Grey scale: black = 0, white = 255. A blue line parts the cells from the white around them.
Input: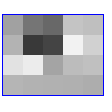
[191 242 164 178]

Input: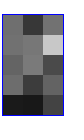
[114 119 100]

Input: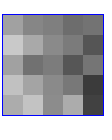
[115 123 124 164 172]

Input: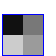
[120 204]

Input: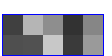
[134  58]

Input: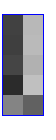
[184  63]

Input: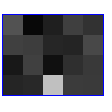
[50 36 16 40]

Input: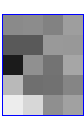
[158 153 144 185]
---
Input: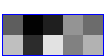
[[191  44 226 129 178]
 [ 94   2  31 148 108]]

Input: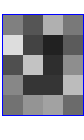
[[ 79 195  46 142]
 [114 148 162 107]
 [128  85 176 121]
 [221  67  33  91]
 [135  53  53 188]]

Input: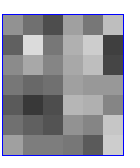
[[ 96 219 119 176 205  63]
 [139 168 133 168 190  69]
 [160 125 125 119  90 205]
 [146 112  77 160 119 190]
 [119 104 112 160 152 152]
 [112  96  83 146 133 198]
 [ 90  56  77 182 176 133]]

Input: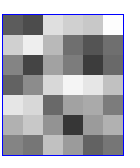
[[208 238 185 111  84 111]
 [230 216 105 162 170 124]
 [177 200 147  54 155 177]
 [ 98 140 216 245 230 193]
 [132 118 193 155  98 118]
 [ 92  76 223 208 200 253]
 [132  68 162 124  60 105]]

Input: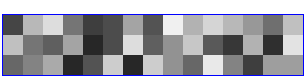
[[ 69 184 221 117  62  76 164  83 240 178 213 184 152 111 192]
 [103 131 170  39  83 205  39 205 146 103 233 131  62 158 158]
 [192 117  95 164  39  76 221  95 146 199  89  55 178  47 227]]

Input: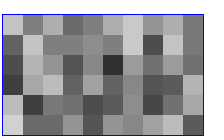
[[ 98 195 127 127 141 127 201  77 195 120]
 [ 77 180 148  84 135  48 155 113 155 113]
 [ 63 167 188  98 161  98 135  84  91 180]
 [195 127 174 106 127 174 201 148 174 120]
 [209 106 106 148  84 148 135 161 188  91]
 [188  63 120 113  77  91 141  71 113 167]]

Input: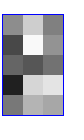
[[ 72 249 147]
 [ 32 214 228]
 [141 206 128]
 [120 180 167]
 [101  86 114]]

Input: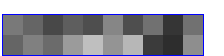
[[101 128 107 155 191 148 183  59  45 142]
 [121 101  72  94  78 134  78 113  53 113]]
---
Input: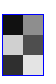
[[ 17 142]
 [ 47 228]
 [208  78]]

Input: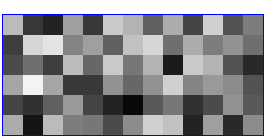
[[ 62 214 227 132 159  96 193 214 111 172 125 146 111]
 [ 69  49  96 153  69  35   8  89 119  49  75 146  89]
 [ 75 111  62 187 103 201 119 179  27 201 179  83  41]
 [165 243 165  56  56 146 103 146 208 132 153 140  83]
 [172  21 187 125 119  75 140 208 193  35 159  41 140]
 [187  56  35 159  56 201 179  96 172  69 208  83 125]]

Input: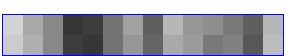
[[204 176 136  61  54 115 150 101 169 156 121 129  87 189]
 [212 169 136  54  61 115 162  95 183 150 142 121  95 183]]

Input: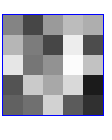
[[ 83 202 168 217  27]
 [ 97 112 210  91  48]
 [132  70 154 188 174]
 [182 124  70 237  76]
 [230 118 146 252 194]]

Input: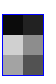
[[ 11  34]
 [163  82]
 [208 141]]

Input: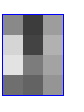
[[111  99 149]
 [137  60 157]
 [213  67 177]
 [227 124 163]]

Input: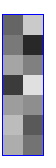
[[ 59 224]
 [101 202]
 [121  40]
 [157 142]
 [165 128]
 [173 115]
 [188  89]]
